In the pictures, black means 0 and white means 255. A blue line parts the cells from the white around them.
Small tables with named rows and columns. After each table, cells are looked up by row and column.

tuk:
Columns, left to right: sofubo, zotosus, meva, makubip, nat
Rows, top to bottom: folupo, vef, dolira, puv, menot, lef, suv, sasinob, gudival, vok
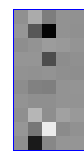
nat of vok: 149
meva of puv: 77
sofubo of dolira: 142
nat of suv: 147
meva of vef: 4
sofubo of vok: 143
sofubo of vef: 150
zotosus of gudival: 119
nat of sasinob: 153
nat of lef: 148
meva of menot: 147
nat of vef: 144
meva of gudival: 236
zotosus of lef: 129
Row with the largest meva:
gudival

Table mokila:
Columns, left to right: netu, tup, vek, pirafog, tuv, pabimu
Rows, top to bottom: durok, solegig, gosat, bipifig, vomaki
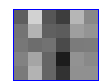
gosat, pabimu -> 124
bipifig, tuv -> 146
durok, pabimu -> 136
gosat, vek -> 114
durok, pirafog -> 61
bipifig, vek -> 101
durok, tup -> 210
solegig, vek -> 96
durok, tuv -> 182
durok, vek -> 86
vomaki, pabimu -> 144
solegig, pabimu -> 148
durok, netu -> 94
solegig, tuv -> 158
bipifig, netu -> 130

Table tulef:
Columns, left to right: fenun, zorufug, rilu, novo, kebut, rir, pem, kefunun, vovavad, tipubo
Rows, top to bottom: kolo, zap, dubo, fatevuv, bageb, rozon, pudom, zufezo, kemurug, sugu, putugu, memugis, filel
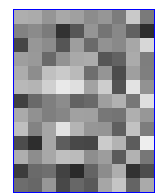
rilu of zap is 123
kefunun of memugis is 174
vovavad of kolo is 201
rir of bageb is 110
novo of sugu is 93
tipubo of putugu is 119
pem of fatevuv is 86
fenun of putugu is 174
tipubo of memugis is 77
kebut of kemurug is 180
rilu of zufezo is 127
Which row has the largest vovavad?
rozon

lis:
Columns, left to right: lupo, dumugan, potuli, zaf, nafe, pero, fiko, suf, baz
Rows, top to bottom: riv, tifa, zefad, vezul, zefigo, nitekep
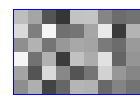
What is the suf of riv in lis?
108
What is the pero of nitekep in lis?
178
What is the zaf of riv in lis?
53
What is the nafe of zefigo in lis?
84
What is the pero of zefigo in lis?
117
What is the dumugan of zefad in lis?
178
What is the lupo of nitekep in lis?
142
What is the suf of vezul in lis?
101
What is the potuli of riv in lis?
84
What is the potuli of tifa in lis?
245
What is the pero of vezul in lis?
172
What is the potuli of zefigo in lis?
218
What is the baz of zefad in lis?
154
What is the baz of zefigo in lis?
134
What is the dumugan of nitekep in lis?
175
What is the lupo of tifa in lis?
218
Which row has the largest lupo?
vezul

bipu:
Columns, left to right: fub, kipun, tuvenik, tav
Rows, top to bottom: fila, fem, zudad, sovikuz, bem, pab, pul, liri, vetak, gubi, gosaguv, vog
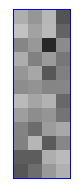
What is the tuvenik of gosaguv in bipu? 174
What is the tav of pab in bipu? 134
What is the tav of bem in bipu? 128
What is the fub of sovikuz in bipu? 173
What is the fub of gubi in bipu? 129
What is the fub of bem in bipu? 150
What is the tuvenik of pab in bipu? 133
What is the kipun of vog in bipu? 109
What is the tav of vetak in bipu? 168
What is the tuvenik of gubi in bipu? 91
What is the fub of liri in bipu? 158
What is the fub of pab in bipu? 141
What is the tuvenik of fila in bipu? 183
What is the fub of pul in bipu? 186
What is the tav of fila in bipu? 83
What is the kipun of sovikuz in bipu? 129
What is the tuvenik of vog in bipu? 153
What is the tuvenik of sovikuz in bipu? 155
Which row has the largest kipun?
gubi

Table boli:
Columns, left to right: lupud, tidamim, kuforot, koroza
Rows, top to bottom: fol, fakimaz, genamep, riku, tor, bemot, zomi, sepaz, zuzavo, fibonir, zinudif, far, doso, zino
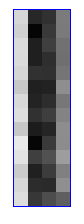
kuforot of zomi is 45
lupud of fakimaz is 208
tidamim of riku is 31
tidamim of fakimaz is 5
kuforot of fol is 49
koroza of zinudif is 157
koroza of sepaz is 131
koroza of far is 128
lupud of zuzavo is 199
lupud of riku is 218
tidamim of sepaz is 49
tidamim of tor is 49
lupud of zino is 221
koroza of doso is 143
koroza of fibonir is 140
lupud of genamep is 219

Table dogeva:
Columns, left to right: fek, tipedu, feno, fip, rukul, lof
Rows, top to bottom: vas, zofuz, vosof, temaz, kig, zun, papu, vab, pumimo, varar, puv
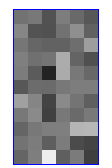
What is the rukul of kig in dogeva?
120
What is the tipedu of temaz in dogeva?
112
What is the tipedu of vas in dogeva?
120
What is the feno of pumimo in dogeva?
126
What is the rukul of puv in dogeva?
123
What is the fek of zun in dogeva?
87
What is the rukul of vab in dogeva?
106

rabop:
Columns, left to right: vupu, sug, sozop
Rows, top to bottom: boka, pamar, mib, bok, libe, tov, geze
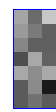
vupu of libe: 168
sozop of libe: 170
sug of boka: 107
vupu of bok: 78
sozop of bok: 98
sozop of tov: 26
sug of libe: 141
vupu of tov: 91
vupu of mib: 134
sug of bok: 168
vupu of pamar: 154
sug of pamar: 122
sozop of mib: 95
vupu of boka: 165
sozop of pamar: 96
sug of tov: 139
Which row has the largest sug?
bok

